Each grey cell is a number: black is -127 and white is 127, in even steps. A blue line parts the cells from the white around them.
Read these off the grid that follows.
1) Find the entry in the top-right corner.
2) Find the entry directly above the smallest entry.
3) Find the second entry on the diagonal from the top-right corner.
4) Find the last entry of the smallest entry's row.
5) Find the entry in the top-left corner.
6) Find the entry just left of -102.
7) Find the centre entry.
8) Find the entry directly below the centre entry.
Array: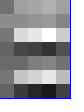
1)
32
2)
103
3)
26
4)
-62
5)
-14
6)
-90
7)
-62
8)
-1

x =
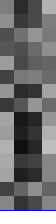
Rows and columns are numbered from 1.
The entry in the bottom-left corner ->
6
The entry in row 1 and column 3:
-54
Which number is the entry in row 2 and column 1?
14
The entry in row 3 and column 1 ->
-48
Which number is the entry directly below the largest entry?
6
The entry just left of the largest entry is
-90
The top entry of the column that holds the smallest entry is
-84
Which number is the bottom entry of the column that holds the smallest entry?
-76
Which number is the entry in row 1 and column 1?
-1
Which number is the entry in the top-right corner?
49
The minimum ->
-111
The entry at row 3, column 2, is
-15
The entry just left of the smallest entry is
49
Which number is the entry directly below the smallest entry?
-69

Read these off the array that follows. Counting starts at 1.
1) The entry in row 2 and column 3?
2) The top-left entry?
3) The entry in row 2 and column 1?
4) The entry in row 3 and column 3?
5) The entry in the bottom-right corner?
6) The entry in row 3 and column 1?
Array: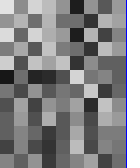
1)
-17
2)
98
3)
19
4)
84
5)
-17
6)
91

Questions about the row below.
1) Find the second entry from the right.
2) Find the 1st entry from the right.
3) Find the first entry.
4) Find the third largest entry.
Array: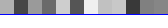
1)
0
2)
6
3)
49
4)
72

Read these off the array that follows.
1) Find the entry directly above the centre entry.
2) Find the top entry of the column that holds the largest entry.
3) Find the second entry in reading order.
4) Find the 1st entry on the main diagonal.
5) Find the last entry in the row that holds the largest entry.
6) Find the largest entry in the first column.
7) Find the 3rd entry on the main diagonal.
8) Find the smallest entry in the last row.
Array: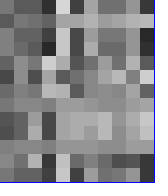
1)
-15
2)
86
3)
-37
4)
-8
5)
-71
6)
7
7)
-29
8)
-71

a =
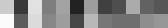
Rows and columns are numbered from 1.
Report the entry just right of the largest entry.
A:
-35
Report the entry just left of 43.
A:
-49
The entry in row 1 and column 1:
75
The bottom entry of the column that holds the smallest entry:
-57
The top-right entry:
-41

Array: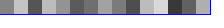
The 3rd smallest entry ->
-42
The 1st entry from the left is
4
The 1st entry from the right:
47
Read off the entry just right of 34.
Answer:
-4

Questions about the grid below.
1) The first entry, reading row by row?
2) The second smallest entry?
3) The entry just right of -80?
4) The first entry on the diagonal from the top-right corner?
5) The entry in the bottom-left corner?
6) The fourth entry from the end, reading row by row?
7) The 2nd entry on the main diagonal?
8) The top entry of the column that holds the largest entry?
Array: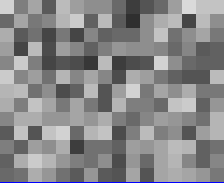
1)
82
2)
-72
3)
14
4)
67
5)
-22
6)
45
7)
37
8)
90

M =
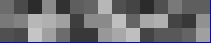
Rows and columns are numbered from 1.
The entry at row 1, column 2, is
-53
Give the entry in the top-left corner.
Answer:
-19
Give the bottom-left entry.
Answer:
-47
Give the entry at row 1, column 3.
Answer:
-84
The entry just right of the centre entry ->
63
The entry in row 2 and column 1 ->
-6
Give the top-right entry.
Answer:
-33
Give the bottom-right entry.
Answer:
32
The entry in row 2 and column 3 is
55

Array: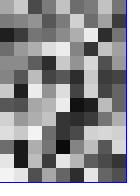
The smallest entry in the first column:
-96
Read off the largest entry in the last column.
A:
87
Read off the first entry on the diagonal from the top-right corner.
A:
-10
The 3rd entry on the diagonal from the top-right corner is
108
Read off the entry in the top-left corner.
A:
39
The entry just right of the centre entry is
-59
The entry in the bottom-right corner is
-47
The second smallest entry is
-110
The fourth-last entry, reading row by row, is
-82
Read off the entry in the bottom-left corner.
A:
115
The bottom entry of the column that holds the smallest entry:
-26
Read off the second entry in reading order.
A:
73
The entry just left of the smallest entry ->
-10
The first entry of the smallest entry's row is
-18
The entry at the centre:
93
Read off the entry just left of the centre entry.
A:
19
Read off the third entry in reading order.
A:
-53
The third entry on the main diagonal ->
-10
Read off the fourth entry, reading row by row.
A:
-4
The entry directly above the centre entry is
-40
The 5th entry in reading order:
66
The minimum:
-116
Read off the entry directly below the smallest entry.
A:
101

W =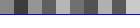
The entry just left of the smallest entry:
8
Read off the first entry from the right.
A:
74
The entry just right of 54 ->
-15

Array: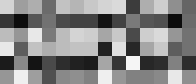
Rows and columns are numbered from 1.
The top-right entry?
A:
-26
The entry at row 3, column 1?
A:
60
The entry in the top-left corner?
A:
84
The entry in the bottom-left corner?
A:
22
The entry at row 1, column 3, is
46
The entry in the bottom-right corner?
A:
15
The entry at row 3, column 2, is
22
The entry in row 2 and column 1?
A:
-74
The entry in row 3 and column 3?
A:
104
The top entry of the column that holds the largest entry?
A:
-67
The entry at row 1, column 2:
30
